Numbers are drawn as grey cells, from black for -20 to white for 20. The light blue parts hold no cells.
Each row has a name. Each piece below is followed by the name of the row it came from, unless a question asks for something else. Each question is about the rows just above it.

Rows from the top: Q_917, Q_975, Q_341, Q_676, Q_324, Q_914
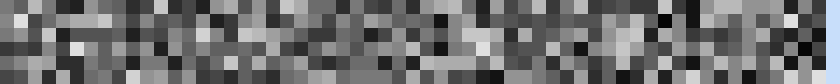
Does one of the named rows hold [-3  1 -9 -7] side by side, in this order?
no
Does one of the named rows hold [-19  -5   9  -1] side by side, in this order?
no
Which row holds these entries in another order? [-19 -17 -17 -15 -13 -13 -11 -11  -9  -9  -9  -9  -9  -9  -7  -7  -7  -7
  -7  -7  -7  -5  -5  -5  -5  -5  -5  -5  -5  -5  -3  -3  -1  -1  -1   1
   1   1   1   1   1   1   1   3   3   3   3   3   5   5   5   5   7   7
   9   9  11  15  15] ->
Q_676
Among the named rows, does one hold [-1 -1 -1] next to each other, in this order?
yes
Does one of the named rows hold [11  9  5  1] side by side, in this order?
yes

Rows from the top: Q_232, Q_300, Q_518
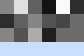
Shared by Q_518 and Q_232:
[1]
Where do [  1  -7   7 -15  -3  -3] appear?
Q_518
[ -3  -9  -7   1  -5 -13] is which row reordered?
Q_300
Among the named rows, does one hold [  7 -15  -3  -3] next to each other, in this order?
yes
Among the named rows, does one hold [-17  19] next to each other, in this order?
yes
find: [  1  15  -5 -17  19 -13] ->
Q_232

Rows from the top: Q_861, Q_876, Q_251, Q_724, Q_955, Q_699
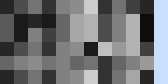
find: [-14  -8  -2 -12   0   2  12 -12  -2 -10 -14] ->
Q_861
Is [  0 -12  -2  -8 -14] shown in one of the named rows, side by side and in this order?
no

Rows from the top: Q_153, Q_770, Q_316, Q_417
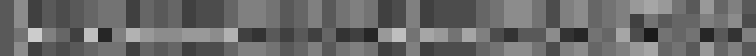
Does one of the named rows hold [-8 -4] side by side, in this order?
yes
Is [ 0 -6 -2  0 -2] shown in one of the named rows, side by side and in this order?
yes

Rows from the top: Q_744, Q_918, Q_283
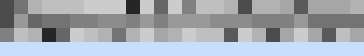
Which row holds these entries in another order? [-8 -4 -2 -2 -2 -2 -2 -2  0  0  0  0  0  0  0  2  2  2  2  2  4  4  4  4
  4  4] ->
Q_918
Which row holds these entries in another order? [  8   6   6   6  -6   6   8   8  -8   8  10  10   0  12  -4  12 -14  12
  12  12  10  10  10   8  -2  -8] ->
Q_744

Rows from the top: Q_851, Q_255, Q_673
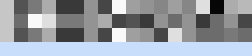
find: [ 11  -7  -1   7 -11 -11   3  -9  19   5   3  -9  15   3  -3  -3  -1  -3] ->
Q_673
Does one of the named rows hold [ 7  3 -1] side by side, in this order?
no
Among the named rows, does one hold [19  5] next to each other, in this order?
yes
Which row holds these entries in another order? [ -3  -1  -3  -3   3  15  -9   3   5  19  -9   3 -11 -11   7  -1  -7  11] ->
Q_673
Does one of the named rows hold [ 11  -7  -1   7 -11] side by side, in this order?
yes
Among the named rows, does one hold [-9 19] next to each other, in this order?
yes

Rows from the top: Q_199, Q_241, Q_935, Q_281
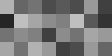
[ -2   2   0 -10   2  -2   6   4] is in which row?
Q_935
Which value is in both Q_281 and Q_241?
[6]
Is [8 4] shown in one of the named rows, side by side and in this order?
yes
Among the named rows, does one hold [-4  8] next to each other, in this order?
no
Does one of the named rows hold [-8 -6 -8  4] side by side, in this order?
yes
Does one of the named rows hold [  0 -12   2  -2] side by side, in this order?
no
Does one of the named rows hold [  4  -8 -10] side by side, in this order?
no

